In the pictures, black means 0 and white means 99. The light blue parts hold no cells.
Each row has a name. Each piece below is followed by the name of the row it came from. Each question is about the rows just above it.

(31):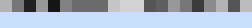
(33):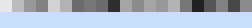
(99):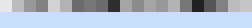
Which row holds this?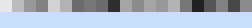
(33)
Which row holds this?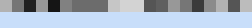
(31)
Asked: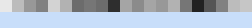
(99)

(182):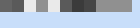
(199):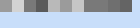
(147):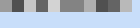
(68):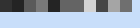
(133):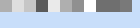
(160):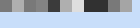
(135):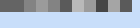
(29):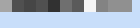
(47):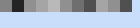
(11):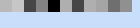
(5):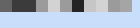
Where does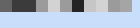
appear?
(5)
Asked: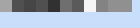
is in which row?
(29)

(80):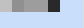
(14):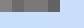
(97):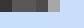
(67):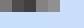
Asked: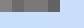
(14)
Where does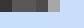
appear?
(97)
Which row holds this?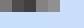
(67)
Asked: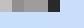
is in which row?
(80)

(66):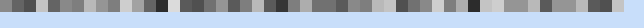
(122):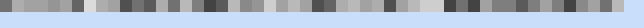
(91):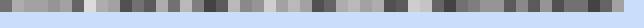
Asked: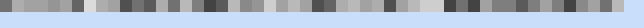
(122)
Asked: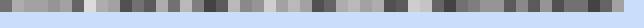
(91)

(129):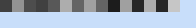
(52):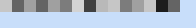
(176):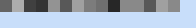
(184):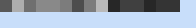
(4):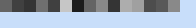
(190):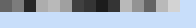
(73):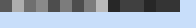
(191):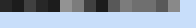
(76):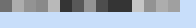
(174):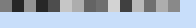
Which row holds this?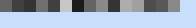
(4)
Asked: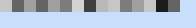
(52)
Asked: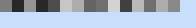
(174)

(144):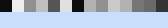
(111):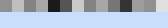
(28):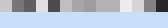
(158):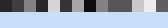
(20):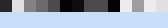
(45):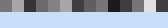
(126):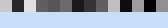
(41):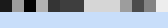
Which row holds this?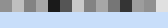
(111)
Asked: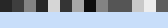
(158)
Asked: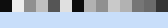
(144)
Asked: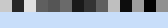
(126)
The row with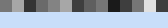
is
(45)

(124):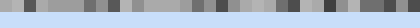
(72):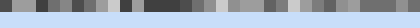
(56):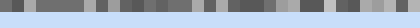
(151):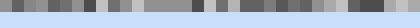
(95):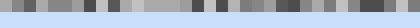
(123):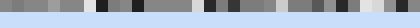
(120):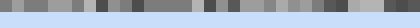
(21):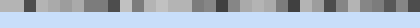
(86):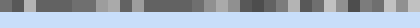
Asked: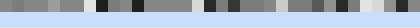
(123)
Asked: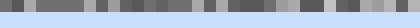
(56)
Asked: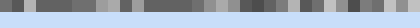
(86)

